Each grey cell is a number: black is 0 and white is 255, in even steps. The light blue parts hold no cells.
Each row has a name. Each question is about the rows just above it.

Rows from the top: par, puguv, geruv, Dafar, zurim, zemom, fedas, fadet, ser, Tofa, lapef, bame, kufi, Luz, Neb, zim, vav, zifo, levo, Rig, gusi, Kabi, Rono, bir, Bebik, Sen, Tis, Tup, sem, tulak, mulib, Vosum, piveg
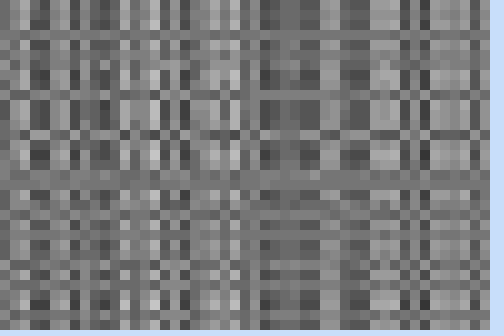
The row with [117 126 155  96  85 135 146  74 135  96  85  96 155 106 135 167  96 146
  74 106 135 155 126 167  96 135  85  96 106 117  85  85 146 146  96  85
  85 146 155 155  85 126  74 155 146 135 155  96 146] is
tulak
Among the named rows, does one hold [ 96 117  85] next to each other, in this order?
yes
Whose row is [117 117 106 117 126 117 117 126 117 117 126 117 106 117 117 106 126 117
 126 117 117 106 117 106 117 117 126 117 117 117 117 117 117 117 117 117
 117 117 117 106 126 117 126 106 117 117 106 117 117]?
Dafar
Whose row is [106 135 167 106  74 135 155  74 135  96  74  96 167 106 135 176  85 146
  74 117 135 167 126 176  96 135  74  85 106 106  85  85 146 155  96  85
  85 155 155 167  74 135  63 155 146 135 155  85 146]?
par
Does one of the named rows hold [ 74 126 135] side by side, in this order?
yes

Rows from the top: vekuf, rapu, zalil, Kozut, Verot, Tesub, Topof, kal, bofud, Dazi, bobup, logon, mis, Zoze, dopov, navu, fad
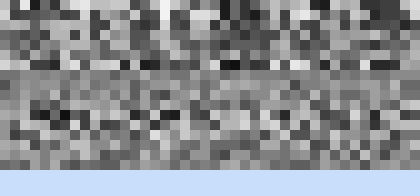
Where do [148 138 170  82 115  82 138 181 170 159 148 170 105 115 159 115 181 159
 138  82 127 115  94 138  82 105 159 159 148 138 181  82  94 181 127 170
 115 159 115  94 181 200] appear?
bobup
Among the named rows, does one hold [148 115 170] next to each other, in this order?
no

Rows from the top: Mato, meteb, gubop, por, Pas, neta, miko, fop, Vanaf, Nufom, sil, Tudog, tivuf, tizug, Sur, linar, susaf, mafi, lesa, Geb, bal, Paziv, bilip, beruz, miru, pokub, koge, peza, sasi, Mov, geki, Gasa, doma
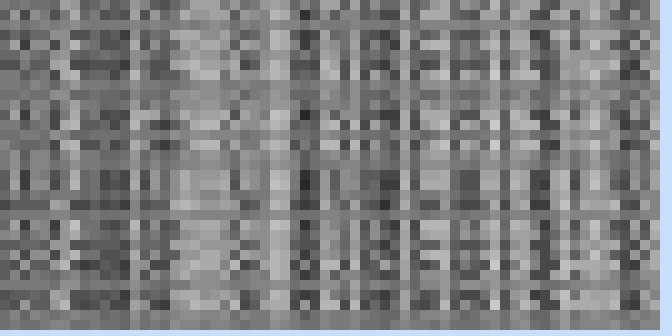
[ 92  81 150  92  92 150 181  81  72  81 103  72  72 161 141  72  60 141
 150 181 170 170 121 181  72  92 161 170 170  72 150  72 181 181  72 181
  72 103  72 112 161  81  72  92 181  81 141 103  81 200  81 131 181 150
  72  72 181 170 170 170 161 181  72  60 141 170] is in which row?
geki
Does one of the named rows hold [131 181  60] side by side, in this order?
no
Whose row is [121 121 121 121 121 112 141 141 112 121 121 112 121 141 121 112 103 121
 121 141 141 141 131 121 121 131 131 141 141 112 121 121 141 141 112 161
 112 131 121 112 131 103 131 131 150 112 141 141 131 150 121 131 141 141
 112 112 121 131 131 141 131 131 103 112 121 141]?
sasi
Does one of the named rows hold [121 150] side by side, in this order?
yes
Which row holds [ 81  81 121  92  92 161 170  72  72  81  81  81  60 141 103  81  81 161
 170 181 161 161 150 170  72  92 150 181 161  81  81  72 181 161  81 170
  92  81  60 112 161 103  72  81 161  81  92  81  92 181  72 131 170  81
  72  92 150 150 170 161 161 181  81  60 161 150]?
miko

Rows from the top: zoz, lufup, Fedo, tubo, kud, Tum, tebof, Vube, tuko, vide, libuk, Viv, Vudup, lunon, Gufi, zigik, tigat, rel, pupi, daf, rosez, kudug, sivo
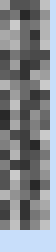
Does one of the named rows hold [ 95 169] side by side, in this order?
yes
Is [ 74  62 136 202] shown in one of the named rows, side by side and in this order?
yes
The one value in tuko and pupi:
[106]
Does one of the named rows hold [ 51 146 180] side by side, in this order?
no
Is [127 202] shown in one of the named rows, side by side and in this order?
yes

